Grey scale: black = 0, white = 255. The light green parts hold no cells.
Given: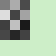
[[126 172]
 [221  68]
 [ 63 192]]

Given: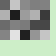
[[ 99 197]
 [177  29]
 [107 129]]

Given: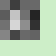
[[118  62]
 [ 92 195]
 [113 214]]

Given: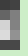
[[ 61  66]
 [101 127]
 [211 130]]

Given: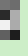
[[116 109]
 [ 42 173]
 [241 171]]

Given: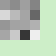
[[154 140]
 [216 186]
 [150 163]]
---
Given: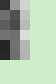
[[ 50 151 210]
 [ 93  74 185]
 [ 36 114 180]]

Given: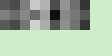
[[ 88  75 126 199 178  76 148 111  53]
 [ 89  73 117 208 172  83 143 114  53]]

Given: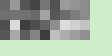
[[104 153  85  68 118  82 155 147 139]
 [ 78 219  62  78 101 141 220 208 194]]

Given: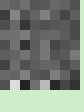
[[106  97 111  86  88 104  98  81]
 [ 79 105  54  87  82  86  90  74]
 [ 79 114  50  93 118  69  82  90]
 [ 67 109  80  93 102  99  75  93]
 [ 80 220  34 112 185  40  70  50]]

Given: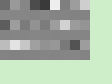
[[108 153 134  76  58 238 127 157 206]
 [ 93 157 123 146 124 157 210 155 148]
 [188 227 198 160 146 151 121  83 157]]

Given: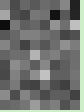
[[124  75 103  89 107  99 134  33]
 [ 13 121  95 102  78 147 111 191]
 [132 100  66 107  86 109 144 124]
 [ 75 140 121  93 135  78  94 111]
 [ 95 121  72  66 112  77  64 111]
 [102 107 117 155 113 126  81 108]]

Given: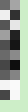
[[106 165]
 [ 85 230]
 [ 79  21]
 [ 70  14]
 [244 250]]

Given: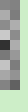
[[135 130]
 [140 174]
 [ 49 173]
 [195 125]
 [131  97]]

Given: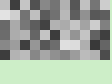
[[192  62 197  81 136 116 177  86 193 117 205]
 [105 170 119  93  66 178 171 197 163 205 128]
 [136 157  63 150  87 109 223 220 175  57 101]]
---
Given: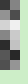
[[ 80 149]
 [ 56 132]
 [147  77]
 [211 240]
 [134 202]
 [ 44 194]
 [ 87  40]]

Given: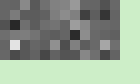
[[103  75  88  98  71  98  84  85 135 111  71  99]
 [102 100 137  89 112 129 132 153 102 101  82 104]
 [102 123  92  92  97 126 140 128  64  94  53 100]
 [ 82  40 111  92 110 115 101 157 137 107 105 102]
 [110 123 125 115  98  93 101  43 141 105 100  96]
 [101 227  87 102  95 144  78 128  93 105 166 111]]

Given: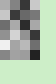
[[134 162 157  34]
 [174 131  55 201]
 [199  58 105 120]
 [110 170  44 168]
 [145 211 147  55]
 [240 165 185 111]]

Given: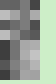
[[ 61 114 164 162]
 [100  99 122  69]
 [189 163 124 171]
 [ 89 108 124  78]
 [188 142 102  89]
 [ 62 115 168 174]
 [ 62 116 173 195]
 [ 86 128 156 180]]

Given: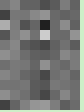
[[ 65 100 129 149 153 125  94 107]
 [118 133  99  98  78  91 124  98]
 [ 65 119 118 136 147 105  98 104]
 [173 124  82 101  32 107 140  97]
 [ 85 127 144 113 204 107 106 147]
 [120 135  92  82  71  97 113  92]
 [143 130 109  96  93 101 135 121]
 [111 121 118 101 144 113 105 123]
 [133 121 103  94  72 111 119 101]
 [116 115 118  91  86 120 115 109]
 [142 123 112  91  71 104 134 111]]

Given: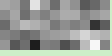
[[150  87 110  29 128 122  79 108 187 247 131]
 [168 159 118 227 158 109 166 145  89 104 138]
 [139 166 111 149 128 151 172 171 132 151 166]
 [107 157 186 176 161 121 142 127 140  51  93]
 [133 123 104 117 149 157 162 189 213 190 178]]
